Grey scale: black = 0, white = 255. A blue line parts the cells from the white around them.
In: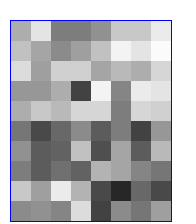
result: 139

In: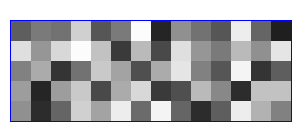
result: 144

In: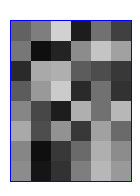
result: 140

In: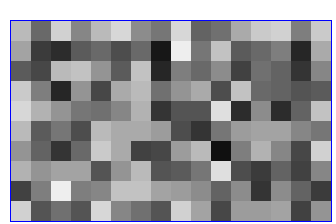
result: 209

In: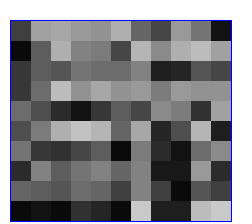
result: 10
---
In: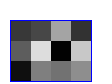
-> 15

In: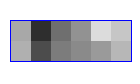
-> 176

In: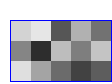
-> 223

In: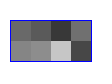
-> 133

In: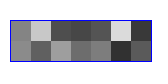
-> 139

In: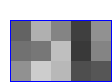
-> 145

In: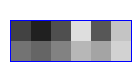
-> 115

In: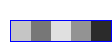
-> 197

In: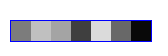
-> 124

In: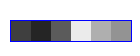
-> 63
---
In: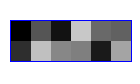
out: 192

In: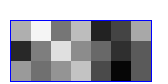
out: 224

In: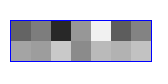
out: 201

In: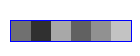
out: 168

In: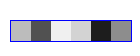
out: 211

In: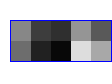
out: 168

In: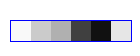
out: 230

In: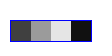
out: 155

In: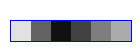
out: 171
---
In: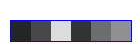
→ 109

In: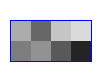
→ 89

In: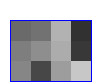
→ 157

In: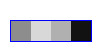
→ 176

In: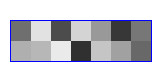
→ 161

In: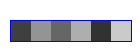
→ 50

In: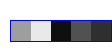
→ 81
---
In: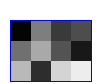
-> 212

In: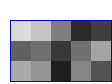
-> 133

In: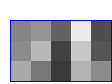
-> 178

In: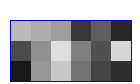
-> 68

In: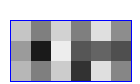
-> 223

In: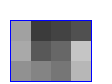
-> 118

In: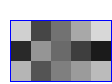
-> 155

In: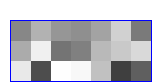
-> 63

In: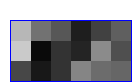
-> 108

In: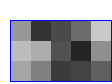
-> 67
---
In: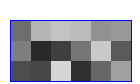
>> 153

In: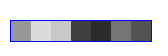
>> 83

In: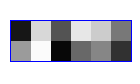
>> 120

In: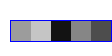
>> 77

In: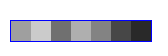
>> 41

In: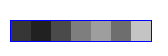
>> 196

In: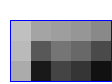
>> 137

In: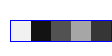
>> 54
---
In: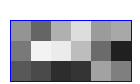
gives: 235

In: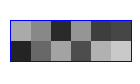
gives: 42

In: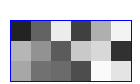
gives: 91

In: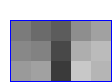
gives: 72

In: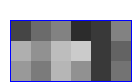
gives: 189

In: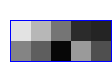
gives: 117

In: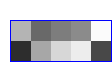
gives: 125

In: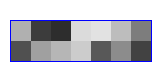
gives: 45

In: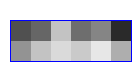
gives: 195

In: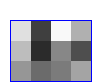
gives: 135
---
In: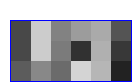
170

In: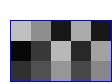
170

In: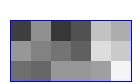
194

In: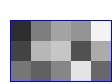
148

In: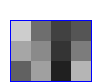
65

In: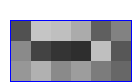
95

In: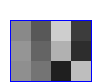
206
